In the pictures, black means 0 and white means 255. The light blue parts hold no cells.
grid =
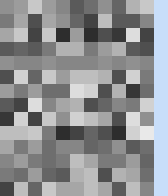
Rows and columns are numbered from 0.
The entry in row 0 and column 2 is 200
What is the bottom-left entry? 67
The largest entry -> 233
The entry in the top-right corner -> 200
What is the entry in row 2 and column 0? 166
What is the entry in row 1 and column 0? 122
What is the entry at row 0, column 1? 156
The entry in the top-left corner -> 144
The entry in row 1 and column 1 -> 166
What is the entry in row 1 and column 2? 79
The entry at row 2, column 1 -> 200
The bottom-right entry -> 134
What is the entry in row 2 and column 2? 67

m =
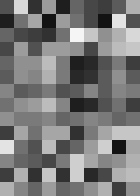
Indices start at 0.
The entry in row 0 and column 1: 216
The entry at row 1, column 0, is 30
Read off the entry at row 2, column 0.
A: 101
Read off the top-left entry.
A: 81
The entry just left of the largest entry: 113
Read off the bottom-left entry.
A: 177
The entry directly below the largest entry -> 144
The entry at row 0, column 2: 49
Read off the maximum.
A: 245
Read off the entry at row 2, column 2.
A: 61
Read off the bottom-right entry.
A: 144
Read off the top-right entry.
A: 177
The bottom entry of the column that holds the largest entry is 113

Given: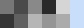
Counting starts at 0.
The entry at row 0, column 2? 137
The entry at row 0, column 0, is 119
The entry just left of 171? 149

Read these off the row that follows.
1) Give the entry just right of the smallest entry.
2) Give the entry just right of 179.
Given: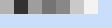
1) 158
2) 50

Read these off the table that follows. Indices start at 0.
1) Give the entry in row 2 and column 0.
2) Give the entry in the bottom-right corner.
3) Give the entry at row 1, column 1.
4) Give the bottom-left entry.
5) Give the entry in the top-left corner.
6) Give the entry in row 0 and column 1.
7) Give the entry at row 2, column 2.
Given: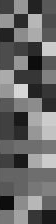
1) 34
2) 25
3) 43
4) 119
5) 64
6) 151
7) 171

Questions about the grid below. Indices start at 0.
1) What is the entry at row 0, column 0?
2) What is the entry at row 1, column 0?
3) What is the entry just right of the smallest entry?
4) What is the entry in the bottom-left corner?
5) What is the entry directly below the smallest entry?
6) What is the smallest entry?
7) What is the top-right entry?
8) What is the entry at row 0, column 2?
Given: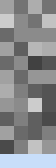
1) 161
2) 204
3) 84
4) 74
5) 150
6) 65
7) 115
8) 173

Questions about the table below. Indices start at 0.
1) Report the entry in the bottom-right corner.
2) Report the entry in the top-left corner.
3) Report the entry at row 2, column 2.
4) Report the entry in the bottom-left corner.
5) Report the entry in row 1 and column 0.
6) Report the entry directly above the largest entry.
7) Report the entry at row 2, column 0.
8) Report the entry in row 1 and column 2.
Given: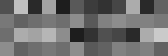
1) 98
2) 80
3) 163
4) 141
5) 120
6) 120
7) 110
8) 110

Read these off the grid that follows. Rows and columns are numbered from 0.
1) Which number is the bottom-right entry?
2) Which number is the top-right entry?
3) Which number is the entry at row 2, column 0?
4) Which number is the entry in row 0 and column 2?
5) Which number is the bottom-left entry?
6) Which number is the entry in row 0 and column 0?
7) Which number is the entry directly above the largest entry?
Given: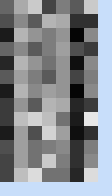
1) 220
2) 202
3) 27
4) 202
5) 68
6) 102
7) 59

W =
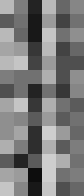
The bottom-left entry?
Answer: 197
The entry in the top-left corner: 185
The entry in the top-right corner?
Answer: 134
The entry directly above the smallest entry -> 91
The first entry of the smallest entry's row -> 165
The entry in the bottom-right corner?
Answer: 103
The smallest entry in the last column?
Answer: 79
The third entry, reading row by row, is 35
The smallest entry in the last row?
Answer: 24
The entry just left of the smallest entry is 155
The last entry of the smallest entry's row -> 125
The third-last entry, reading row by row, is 197
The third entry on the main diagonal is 24
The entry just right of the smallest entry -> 206
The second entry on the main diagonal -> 113
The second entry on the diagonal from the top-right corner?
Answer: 67
